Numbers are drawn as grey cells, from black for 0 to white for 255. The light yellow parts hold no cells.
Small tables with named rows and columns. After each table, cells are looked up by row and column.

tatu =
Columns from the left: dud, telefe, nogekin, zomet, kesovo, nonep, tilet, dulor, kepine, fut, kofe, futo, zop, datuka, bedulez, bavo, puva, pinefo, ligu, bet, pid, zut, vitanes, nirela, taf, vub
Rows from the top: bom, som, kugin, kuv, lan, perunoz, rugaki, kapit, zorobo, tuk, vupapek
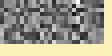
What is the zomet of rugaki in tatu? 76
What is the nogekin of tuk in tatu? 100
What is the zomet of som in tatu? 137
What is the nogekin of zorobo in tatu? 93
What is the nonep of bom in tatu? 166
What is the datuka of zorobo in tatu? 55
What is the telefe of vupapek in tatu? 127
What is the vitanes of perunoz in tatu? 110
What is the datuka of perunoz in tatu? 89
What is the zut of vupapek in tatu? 137
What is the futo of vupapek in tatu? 164
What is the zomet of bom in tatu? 152
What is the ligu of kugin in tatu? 201
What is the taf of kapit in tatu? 129
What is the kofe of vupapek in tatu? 99
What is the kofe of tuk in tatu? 184
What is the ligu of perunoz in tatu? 155
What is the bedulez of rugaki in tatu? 144
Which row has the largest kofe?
zorobo

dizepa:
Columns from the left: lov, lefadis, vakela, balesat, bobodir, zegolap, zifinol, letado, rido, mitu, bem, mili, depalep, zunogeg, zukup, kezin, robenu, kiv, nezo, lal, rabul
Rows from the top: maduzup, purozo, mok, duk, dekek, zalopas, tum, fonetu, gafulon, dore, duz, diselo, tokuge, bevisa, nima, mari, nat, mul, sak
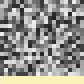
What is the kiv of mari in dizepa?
71
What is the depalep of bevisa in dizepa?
54
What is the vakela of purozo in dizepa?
91
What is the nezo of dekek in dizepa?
164
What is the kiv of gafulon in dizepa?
227
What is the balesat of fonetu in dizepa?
121
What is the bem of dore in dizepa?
180
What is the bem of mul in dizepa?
87
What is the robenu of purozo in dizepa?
168

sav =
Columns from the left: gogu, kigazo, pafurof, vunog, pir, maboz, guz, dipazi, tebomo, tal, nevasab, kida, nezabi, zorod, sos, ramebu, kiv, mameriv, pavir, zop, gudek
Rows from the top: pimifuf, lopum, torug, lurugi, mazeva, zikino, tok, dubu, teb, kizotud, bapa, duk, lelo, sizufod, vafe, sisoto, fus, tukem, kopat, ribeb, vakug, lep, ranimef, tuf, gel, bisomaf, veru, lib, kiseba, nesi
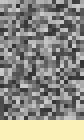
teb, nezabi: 53
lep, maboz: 200
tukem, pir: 101
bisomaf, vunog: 68
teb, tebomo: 179
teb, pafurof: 141
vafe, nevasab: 54
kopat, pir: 83
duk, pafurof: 167
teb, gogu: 84
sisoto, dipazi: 96
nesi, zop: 124
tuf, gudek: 90
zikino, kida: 91
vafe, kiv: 177
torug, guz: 131
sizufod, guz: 158
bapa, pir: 157
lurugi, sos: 136
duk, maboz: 115

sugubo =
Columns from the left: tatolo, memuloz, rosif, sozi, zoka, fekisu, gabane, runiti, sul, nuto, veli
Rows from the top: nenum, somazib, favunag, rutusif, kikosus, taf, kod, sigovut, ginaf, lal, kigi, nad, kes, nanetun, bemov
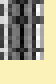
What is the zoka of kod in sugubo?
102
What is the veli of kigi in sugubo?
166
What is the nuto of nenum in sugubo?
63
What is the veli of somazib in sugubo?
172
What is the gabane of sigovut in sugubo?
115
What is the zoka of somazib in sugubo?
106
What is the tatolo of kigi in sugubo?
61
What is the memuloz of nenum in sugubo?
222
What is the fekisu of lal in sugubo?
17
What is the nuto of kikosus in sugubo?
65
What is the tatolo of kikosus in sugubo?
212
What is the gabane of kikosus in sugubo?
33

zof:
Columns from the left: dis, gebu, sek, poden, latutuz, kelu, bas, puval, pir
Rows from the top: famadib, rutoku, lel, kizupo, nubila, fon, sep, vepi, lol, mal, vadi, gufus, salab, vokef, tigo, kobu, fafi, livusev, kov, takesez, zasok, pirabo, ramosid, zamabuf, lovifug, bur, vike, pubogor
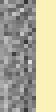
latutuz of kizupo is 172
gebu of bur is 179
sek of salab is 175
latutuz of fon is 113
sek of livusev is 137
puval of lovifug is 126
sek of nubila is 157
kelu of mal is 117
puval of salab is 154
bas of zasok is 150
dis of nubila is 131
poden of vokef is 64
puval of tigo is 126
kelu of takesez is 128
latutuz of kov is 97
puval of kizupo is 116
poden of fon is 127
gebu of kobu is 185
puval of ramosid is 138
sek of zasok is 176
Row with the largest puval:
kobu

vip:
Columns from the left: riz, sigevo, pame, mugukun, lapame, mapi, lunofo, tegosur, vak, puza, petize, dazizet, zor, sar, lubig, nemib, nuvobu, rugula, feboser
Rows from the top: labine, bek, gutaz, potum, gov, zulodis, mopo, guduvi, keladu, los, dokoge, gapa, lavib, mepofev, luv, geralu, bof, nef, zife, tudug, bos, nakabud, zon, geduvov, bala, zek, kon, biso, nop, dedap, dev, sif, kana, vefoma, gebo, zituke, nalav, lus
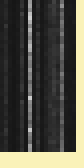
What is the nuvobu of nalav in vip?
25
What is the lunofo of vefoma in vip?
22
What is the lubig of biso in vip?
48
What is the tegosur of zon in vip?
133
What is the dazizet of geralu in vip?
30
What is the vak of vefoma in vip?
25
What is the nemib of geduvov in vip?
87
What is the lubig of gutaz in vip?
40
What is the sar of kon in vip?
44
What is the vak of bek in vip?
24
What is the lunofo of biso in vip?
22
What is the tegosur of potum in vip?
192
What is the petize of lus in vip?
23
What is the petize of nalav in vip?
24
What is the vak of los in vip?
26
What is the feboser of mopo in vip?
26
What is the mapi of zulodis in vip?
47
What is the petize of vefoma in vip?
26
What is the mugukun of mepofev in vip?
23
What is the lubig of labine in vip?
40

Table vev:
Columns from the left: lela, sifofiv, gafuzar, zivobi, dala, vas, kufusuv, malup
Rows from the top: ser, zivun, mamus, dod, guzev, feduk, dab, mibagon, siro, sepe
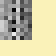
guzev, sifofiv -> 86
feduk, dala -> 192
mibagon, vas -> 99
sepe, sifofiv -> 128
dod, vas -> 81
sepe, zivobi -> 53
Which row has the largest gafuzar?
guzev

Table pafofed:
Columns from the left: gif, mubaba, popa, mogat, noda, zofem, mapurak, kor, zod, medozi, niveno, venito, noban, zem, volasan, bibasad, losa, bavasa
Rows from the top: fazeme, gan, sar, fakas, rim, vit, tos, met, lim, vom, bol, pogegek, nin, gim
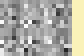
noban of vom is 202
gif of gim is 233
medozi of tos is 135
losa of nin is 37
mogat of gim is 152
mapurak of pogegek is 205
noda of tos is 108
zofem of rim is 165
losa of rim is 130
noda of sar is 119
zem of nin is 202

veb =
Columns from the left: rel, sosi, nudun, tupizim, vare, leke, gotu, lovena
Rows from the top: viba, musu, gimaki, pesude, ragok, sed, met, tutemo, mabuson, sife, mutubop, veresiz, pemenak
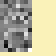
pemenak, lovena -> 255
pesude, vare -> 185
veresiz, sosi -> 13
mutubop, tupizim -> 126
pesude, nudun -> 174
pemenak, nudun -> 33
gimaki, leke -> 66
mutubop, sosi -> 41
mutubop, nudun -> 153
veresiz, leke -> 95
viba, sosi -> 59
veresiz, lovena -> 86
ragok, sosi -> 159
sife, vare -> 113
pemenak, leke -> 150
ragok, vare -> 76
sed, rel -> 130
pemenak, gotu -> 117

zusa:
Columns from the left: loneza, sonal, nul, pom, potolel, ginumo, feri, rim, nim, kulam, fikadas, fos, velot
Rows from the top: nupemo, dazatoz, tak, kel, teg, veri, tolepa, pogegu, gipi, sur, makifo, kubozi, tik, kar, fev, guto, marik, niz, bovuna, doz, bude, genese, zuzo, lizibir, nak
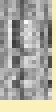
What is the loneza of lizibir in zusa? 195
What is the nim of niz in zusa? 147
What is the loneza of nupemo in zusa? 158
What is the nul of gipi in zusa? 229
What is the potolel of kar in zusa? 161
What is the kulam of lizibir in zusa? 192
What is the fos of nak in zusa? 148
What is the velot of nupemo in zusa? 188
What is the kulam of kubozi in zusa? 213
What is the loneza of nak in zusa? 160
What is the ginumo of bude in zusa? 163
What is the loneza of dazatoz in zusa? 153
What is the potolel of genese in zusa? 84
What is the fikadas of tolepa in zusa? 130
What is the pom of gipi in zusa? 76
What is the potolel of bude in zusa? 89

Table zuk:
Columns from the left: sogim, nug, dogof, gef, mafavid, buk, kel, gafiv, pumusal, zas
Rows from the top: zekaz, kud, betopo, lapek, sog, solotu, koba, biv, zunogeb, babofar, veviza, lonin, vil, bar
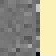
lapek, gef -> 107
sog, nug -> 118
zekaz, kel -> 129
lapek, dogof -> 119
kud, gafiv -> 88
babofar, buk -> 115
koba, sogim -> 118
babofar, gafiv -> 88
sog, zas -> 99
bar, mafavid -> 124
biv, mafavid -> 130
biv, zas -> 79
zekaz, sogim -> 102
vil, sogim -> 104
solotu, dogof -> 106
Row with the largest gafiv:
lonin

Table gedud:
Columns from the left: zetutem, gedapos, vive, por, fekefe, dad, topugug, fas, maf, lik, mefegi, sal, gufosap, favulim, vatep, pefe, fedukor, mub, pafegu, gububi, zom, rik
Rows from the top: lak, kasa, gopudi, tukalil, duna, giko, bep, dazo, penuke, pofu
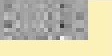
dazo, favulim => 166
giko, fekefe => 185
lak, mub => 159
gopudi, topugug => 163
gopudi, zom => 163
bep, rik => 163
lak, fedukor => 156
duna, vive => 173
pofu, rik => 149
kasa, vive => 128
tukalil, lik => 176
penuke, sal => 147
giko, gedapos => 130
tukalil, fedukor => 147
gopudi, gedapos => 142
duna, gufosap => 123
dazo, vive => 175
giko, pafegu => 165
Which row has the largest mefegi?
bep

